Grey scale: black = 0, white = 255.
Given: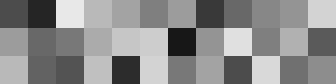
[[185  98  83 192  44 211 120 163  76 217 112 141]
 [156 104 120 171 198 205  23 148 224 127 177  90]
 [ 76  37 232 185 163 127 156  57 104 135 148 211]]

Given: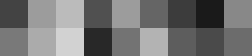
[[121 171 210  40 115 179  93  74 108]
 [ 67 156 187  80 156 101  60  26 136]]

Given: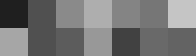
[[166  80  92 152  65 105  99]
 [ 31  80 138 174 132 118 197]]

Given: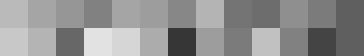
[[200 180 103 226 214 172  54 157 123 193 129  68  95]
 [186 165 150 129 165 157 135 180 116 109 143 123  95]]

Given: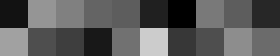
[[161  78  62  24 113 204  55  78 141 107]
 [ 18 149 128 100  93  32   0 121  93  39]]

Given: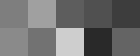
[[138 114 206  41 100]
 [126 160  93  80  61]]
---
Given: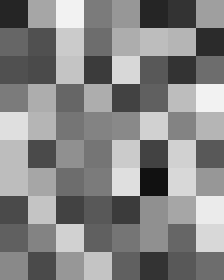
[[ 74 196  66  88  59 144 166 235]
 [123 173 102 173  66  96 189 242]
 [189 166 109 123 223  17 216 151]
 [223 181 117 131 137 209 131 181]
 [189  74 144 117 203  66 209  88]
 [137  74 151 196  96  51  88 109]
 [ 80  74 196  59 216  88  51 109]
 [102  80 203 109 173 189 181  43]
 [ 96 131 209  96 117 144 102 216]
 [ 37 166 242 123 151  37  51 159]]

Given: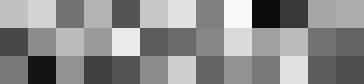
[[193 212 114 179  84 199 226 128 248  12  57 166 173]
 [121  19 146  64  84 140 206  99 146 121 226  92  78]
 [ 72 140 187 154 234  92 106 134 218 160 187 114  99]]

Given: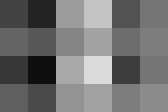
[[101  88 133 162 109 125]
 [ 95  74 147 162 125 140]
 [ 67  35 155 196  82 117]
 [ 55  15 168 219  61 117]]

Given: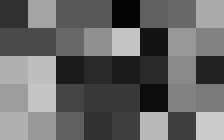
[[176 190  27  42  27  42 137  35]
 [157 196  69  57  57  12 130 123]
 [ 50 164  89  89   5  96 104 170]
 [176 151  96  50  63 184  63 204]
 [ 75  75 104 144 196  19 151 130]]

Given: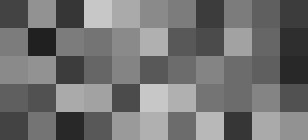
[[ 67 116  40  88 154 176 108 184  54 170 146]
 [ 67 146  54 199 170 138 124  60 124  95  60]
 [138 146  60 102 132  88 108 132 108  95  40]
 [124  32 124 116 138 176  88  75 162 102  46]
 [ 95  81 170 162  75 199 176 116 108 132  81]]

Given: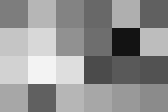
[[125 182 131 104 175  96]
 [197 216 145 110  19 189]
 [167  96 182 167 153 139]
 [210 243 222  75  89  82]]

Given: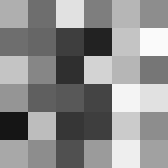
[[196 134  47 211 182 118]
 [ 21 189  54  62 203 141]
 [110 102  62  34 196 250]
 [168 141  80 155 238 161]
 [149  95  88  68 244 225]
 [175 110 225 126 182 141]]

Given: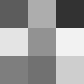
[[ 92 173  50]
 [126 113 206]
 [228 146 242]]

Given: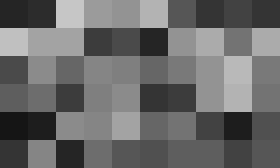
[[ 52 133  37 109  86  80  94  94  66  86]
 [ 94 109  60 127 139  52  60 147 179 115]
 [ 74 139 102 133 127 102 121 147 185 121]
 [ 21  29 139 133 163 102 115  66  29  80]
 [192 163 163  60  74  37 147 171 115 171]
 [ 37  44 198 155 147 179  86  52  66  52]]
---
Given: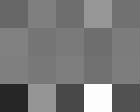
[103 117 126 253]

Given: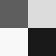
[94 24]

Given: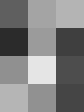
[ 95 155  77]

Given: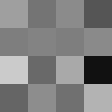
[159 131 169 179]

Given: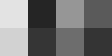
[227  53]

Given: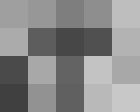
[159  93  99 185]
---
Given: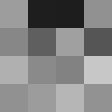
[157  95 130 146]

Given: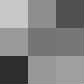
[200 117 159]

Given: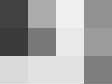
[ 66 121 226]

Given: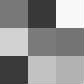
[120 123 178]

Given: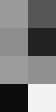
[154  35]

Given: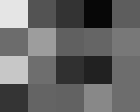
[229 157  48 136]
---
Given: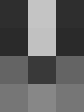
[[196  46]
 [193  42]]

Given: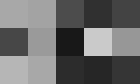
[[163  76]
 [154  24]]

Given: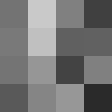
[[201 128]
 [192  96]]

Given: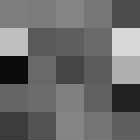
[[123 132]
 [ 89  95]]

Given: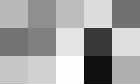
[[143 188]
 [127 228]]

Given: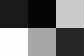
[[  5 203]
 [167  39]]

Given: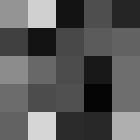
[[208  19]
 [ 19  72]]
